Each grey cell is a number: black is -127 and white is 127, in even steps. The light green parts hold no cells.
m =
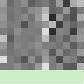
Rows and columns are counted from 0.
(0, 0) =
32
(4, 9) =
-2
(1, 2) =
-3
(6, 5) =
16
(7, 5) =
4
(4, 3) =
-1
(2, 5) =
25
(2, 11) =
39
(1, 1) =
-10
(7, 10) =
-10
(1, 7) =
-26
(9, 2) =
11
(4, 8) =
4
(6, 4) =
2
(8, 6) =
31
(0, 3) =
12
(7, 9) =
-22
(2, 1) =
-12
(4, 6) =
91
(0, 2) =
-2
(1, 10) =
-43
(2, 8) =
17
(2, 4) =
-10
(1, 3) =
-14
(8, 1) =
-3
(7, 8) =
12
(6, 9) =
6
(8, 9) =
7
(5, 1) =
-33
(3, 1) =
-6
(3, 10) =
-26
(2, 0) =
23
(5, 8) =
-3
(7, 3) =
4
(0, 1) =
-20
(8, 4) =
14

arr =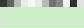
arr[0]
-74
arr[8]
6
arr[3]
108

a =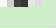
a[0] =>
125
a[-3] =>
-73
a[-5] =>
80

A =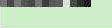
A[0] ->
-11
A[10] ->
-52
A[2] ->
-9
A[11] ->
-80

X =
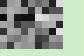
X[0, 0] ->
-90
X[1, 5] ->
43
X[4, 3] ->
-44
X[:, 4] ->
[7, -76, -111, -40, 35, 35, 25]
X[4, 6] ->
-4
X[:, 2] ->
[38, 31, -103, -74, 29, -8, 36]
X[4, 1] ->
39
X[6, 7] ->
-7
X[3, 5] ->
12
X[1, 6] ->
-86
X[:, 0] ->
[-90, 16, -120, 38, -74, 49, 8]
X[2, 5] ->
96
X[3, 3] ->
-37
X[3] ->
[38, 27, -74, -37, -40, 12, 45, 47, -85]
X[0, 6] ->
-2

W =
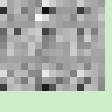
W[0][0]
86
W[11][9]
13
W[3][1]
26
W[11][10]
68
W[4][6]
-63
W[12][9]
34
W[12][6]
-100
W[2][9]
41
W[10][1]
15
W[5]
[-2, 43, 48, 60, 44, 66, 2, 16, 67, 53, 59, 9, 78, 32, 49]
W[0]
[86, 37, 53, 41, 25, 8, 102, 77, 55, 43, 34, 76, 44, 39, 27]
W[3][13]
32
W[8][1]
35
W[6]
[10, 64, 38, 29, 71, 42, 4, 24, 35, 30, 72, 17, 20, 43, 51]
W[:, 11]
[76, -68, 64, 34, -29, 9, 17, 39, 18, 50, 93, 29, -64]
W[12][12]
63
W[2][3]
42
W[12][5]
-20
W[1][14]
50
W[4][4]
68
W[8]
[26, 35, 33, 28, 27, 20, 12, 25, 35, 34, 37, 18, 26, 34, 34]
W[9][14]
37
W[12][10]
48
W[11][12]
-27
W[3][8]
33
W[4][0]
-24
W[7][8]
44
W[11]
[28, 66, 36, -4, 62, -6, 31, 28, -17, 13, 68, 29, -27, 47, 14]

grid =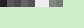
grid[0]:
-91
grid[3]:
-27
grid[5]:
109
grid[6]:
110

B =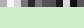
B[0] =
48
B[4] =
-85
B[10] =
-111
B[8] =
-101

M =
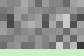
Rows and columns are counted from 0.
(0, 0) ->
19
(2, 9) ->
74
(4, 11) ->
19
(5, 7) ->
20
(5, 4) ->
1
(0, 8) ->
3
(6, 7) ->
-19
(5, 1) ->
-4
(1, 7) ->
-1
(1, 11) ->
6
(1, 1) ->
1
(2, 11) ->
-50
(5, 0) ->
-4
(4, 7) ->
13
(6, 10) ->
57
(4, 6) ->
13
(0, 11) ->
42
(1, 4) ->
5
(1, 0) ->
-8
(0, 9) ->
-22
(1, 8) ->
14
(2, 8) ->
51
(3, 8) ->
-13
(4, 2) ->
-5
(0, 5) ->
-21
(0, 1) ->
6
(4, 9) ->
-19

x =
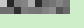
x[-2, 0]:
72
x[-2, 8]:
4
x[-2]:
[72, -88, -2, 4, 45, -84, -20, -10, 4, -10]
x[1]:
[-17, -15, -80, -2, -8, -10, 1, 12, -43, -22]

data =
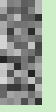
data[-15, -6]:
65
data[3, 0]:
42
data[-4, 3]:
11
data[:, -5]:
[-1, -36, 11, -3, -67, -26, 43, 39, -50, 45, -43, 41, -70, 37, 9]
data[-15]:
[65, -1, 6, -32, -25, 53]
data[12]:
[-27, -70, -72, -30, -81, 57]
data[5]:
[81, -26, -5, 9, -6, -19]
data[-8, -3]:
-1
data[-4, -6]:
86
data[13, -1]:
24
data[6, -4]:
-29
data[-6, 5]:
42
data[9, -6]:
72
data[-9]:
[83, 43, -29, -25, 68, -59]
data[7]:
[2, 39, 59, -1, -13, -52]
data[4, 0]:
36
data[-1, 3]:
-48
